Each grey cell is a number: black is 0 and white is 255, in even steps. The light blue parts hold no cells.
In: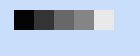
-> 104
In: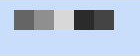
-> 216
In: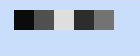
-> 222
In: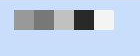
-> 193
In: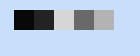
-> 214
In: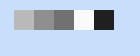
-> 113
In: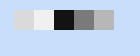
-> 19
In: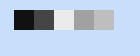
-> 235
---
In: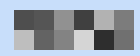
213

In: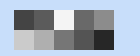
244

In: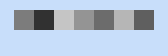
197

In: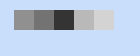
211

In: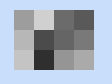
208

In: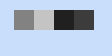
196

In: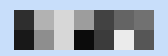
235
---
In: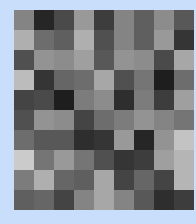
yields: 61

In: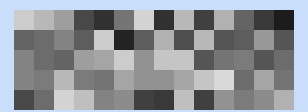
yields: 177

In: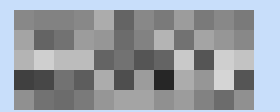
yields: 144

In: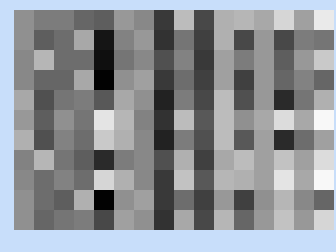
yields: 214

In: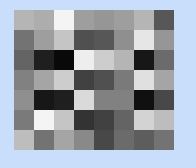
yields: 115

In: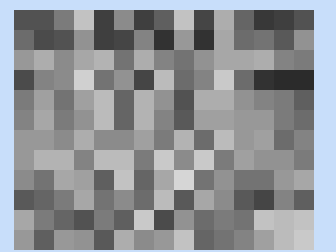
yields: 201

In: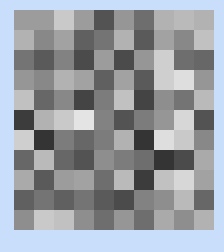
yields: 178
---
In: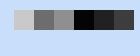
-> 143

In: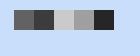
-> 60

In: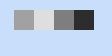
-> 161

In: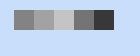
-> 162

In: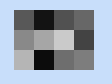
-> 181

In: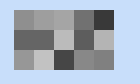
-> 194

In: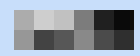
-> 87

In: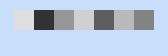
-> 208
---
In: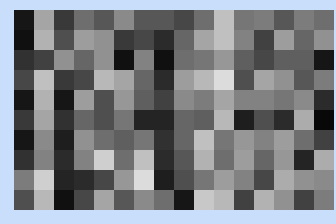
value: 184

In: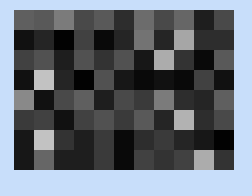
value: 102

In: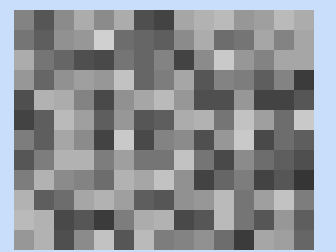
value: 178

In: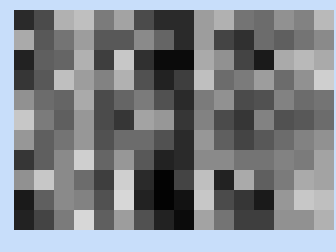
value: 68

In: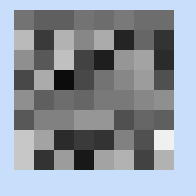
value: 51

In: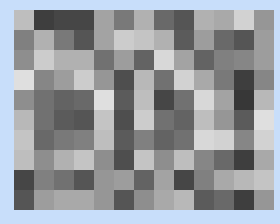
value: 157

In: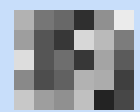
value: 158
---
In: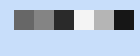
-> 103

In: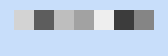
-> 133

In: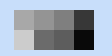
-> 93

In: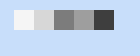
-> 158

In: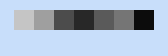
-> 76

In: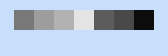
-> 92
